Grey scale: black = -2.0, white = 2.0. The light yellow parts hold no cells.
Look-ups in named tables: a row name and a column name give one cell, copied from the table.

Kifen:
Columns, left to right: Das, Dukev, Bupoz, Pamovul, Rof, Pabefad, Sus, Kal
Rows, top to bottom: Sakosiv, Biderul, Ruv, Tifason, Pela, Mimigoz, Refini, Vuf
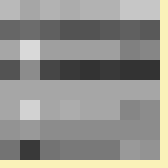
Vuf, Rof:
-0.1
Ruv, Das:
0.6
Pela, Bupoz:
0.6
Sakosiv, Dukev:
0.6
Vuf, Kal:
0.3
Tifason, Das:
-0.7
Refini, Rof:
0.2
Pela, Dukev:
0.6
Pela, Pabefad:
0.6
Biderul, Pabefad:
-0.6
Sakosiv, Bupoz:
0.8
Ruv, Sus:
0.0
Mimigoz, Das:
0.6

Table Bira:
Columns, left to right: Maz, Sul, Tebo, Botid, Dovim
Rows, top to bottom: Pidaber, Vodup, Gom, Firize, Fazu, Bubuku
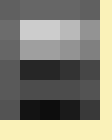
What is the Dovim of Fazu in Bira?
-0.7
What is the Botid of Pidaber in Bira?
-0.4
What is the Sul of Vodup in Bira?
1.2
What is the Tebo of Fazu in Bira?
-0.8
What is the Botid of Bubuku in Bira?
-1.6
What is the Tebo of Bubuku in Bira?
-1.8

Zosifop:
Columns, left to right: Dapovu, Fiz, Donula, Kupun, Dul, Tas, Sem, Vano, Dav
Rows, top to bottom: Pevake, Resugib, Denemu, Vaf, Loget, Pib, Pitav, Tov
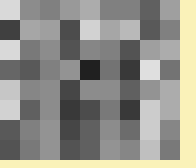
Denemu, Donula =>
0.2
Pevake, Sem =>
0.0
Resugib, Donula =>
0.5
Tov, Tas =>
0.3
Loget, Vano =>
0.3
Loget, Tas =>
0.2
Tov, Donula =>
0.3
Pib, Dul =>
-0.8
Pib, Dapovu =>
1.3
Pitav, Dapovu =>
-0.6
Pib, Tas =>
-0.1
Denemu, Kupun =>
-0.7
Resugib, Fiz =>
0.6
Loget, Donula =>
0.2
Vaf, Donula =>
0.0
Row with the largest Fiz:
Resugib

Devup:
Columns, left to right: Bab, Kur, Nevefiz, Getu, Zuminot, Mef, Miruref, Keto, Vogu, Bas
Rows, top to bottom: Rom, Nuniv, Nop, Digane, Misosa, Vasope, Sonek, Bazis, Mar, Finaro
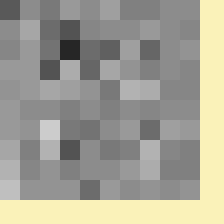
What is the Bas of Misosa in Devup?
0.1
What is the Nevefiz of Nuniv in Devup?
-0.3
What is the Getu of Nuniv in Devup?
-0.7
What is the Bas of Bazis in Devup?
0.0
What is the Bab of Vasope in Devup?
0.4
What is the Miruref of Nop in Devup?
0.5
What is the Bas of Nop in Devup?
0.3
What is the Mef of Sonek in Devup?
0.2
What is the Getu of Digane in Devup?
0.7
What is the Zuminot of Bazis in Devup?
0.2
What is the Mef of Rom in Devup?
0.5
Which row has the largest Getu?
Digane

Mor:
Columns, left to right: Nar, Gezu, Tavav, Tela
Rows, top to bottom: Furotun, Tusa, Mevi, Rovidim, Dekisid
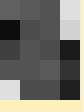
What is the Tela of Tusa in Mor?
1.3
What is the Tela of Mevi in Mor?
-1.6
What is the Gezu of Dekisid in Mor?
-0.8
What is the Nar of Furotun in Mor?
-0.5
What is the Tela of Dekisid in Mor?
-1.5
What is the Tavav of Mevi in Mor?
-0.8
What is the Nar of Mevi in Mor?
-1.0
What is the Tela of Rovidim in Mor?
-1.2
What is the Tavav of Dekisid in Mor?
-0.8
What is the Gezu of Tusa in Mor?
-0.8
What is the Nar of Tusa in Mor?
-1.8
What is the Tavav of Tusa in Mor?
-0.7
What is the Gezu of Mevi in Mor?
-0.7
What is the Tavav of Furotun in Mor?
-0.7
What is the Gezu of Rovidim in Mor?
-0.7

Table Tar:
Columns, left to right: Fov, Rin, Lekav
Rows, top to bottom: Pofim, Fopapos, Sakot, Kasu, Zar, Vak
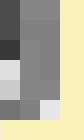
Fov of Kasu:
1.5
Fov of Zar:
1.2
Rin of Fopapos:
0.0
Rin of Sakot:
0.1
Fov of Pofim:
-0.8
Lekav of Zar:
0.1
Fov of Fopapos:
-0.8
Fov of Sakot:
-1.1
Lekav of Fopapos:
0.0
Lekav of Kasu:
0.0
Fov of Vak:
-0.2
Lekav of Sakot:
0.0
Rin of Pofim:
0.1
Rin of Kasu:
0.1
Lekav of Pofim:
0.1
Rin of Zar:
0.1

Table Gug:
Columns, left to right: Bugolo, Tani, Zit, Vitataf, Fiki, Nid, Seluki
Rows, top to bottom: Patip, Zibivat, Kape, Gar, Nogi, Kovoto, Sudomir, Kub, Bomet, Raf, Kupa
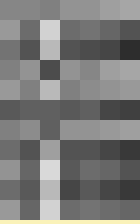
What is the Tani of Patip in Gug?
0.1
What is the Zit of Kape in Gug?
0.9
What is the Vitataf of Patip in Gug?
0.3
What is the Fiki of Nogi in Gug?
0.2
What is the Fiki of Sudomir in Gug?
0.3
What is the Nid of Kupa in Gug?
-0.3
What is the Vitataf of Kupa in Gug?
-0.3
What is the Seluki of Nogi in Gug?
0.4
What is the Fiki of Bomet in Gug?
-0.3
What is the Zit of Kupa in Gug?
1.3

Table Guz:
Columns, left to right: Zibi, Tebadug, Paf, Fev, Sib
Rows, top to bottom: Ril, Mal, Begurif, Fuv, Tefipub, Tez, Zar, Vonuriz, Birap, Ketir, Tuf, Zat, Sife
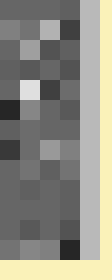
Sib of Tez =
0.9
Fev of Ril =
-0.5
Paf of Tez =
-0.4
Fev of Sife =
-1.4
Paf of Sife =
0.0
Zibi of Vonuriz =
-1.1
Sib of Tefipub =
0.9
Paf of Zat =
-0.4
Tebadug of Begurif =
0.5
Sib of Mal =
0.9
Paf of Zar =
-0.4
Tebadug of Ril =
-0.4
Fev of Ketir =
-0.5
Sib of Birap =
0.9
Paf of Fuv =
-0.4
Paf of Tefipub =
-1.0
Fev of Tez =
-0.6

